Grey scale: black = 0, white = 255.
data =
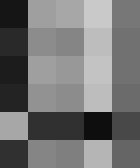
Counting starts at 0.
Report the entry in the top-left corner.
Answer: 21
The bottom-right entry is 101
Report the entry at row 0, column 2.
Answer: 167
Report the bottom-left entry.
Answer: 48
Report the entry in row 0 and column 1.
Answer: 159
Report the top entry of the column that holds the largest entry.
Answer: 201
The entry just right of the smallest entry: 72
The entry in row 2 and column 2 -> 152
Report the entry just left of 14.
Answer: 48

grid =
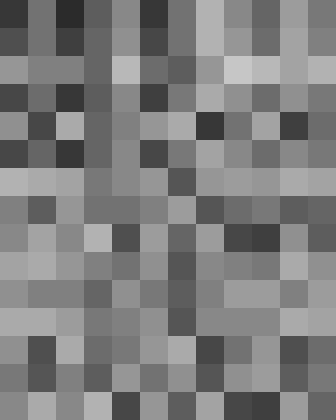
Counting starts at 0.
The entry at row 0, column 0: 55
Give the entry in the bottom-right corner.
101
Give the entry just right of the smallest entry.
93
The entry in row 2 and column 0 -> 150
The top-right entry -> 120
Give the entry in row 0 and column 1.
114
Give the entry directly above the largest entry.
150
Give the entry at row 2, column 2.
128
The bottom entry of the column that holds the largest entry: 71
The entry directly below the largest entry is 144
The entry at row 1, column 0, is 79
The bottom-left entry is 136
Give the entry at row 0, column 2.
43
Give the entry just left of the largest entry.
150
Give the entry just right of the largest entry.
184
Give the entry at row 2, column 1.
128
